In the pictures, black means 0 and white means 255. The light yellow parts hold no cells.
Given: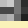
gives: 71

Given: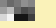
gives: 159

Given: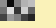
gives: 112

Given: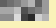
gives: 167

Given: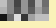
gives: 177

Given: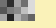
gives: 86
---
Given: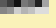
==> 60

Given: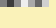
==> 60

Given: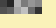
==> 38

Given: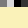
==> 218

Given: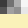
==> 114

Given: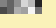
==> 100

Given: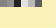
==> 145
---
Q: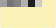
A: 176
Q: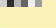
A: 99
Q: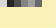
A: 132
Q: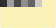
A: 142
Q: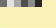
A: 78
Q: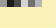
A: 211
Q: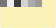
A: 211
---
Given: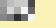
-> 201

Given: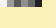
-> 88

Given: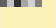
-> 51

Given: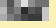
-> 156

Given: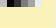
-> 51

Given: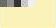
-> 53
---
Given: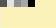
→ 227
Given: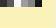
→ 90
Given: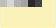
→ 214
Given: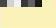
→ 210
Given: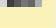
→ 62
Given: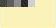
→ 94
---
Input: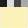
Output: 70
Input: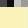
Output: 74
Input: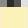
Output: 83
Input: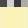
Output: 73
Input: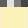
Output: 94
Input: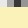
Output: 149
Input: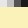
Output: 84
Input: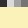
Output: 117
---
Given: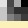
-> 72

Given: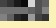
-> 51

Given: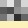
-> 228

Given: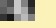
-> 79

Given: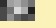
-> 159

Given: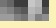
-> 101

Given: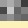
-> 172

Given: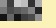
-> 62

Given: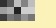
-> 89

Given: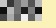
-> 56
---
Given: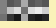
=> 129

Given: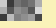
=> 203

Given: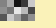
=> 130

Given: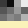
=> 57

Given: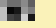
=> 150

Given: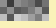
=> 142
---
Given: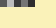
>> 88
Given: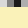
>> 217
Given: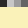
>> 41
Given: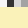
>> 246
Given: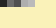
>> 36
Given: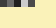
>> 60
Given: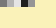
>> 120
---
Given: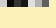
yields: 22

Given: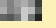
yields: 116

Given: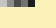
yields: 140

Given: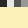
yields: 40

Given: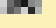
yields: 122

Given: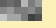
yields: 165

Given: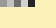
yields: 194
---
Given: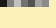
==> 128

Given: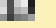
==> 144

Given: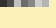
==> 135

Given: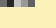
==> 111

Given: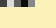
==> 93

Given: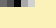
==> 108

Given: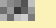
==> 136

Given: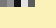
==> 120
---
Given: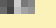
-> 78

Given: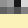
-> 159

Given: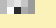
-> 213

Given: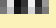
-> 227

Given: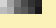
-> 161

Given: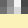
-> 143
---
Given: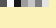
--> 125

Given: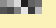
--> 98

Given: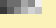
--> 139

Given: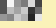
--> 218

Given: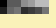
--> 188

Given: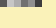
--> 143
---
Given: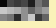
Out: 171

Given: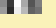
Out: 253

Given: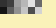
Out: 158

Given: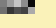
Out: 197

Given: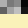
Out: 137

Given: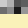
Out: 81
